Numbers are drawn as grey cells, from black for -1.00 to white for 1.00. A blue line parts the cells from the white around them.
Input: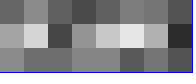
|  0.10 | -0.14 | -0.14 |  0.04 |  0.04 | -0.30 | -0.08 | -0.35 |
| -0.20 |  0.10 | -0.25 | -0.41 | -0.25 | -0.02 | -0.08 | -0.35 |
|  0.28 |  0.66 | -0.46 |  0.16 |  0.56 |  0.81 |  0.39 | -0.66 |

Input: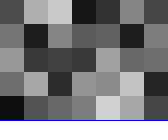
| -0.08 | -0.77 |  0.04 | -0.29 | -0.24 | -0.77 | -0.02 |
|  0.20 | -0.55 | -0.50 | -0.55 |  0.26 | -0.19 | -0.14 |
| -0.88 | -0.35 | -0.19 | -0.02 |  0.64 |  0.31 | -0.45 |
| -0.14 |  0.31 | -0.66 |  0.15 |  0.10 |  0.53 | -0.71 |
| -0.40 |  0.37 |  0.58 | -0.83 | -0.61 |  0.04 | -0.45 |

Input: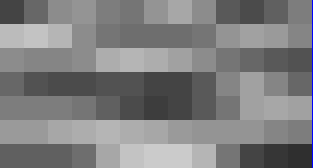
| -0.19 | -0.36 | -0.41 | -0.41 | -0.36 | -0.36 | -0.47 | -0.47 | -0.30 |  0.04 |  0.26 |  0.04 | -0.19 |
| -0.25 | -0.25 | -0.25 | -0.14 |  0.31 |  0.53 |  0.59 |  0.59 |  0.42 | -0.08 | -0.47 | -0.58 | -0.63 |
| -0.47 | -0.19 |  0.10 |  0.16 | -0.02 | -0.08 |  0.16 |  0.31 |  0.10 | -0.30 | -0.41 | -0.25 | -0.02 |
| -0.02 | -0.02 | -0.02 | -0.08 | -0.25 | -0.41 | -0.52 | -0.47 | -0.30 | -0.08 |  0.26 |  0.31 |  0.26 |
|  0.10 |  0.04 |  0.04 |  0.10 |  0.36 |  0.42 |  0.36 |  0.26 |  0.10 | -0.08 | -0.19 | -0.30 | -0.36 |
|  0.21 |  0.21 |  0.31 |  0.36 |  0.42 |  0.36 |  0.31 |  0.21 |  0.16 |  0.16 |  0.16 |  0.04 | -0.02 |
|  0.47 |  0.53 |  0.42 |  0.10 | -0.08 | -0.14 | -0.14 | -0.14 | -0.08 |  0.16 |  0.26 |  0.21 |  0.04 |

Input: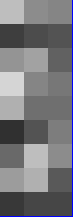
| -0.56 | -0.45 | -0.45 |
| -0.51 | -0.40 | -0.35 |
| -0.62 | -0.35 | -0.02 |
|  0.38 | -0.13 | -0.13 |
|  0.67 |  0.04 | -0.07 |
|  0.49 |  0.10 |  0.04 |
|  0.16 |  0.27 | -0.24 |
|  0.22 |  0.38 | -0.30 |
| -0.18 |  0.49 |  0.10 |

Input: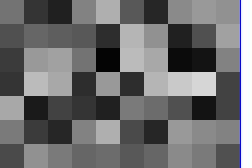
|  0.32 | -0.80 | -0.48 | -0.59 | -0.75 | -0.04 | -0.15 | -0.37 | -0.85 | -0.48 |
| -0.10 | -0.59 | -0.75 |  0.02 |  0.37 | -0.31 | -0.70 |  0.08 |  0.20 |  0.14 |
| -0.04 | -0.54 | -0.70 |  0.02 |  0.37 | -0.42 | -0.70 |  0.20 |  0.08 |  0.02 |
| -0.37 | -0.20 | -0.26 | -0.31 | -0.65 |  0.42 |  0.14 | -0.75 | -0.37 |  0.26 |
| -0.42 |  0.14 | -0.04 | -0.20 | -0.15 | -0.31 | -0.20 |  0.08 | -0.04 | -0.37 |
| -0.54 |  0.20 |  0.26 | -0.10 | -0.97 |  0.47 |  0.32 | -0.91 | -0.85 |  0.02 |
| -0.59 |  0.47 |  0.32 | -0.65 |  0.20 | -0.65 |  0.42 |  0.58 |  0.68 | -0.48 |

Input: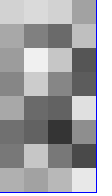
| -0.12 | -0.23 | -0.59 |  0.11 |
|  0.32 | -0.17 | -0.23 |  0.76 |
|  0.32 |  0.00 | -0.17 |  0.50 |
|  0.38 |  0.27 |  0.44 |  0.82 |
| -0.06 |  0.55 | -0.06 | -0.43 |
|  0.05 |  0.60 |  0.05 | -0.28 |
|  0.65 |  0.71 |  0.65 |  0.27 |
|  0.22 |  0.88 |  0.55 | -0.33 |

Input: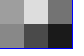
|  0.07 | -0.42 | -0.80 |
|  0.24 |  0.73 | -0.10 |

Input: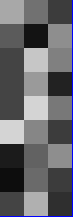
| -0.29 | -0.85 |  0.11 |
| -0.79 | -0.23 |  0.11 |
| -0.90 | -0.17 | -0.53 |
|  0.32 | -0.11 | -0.53 |
|  0.66 |  0.05 | -0.53 |
| -0.47 |  0.21 | -0.73 |
| -0.47 |  0.38 | -0.63 |
| -0.47 |  0.55 |  0.00 |
| -0.47 |  0.66 | -0.06 |
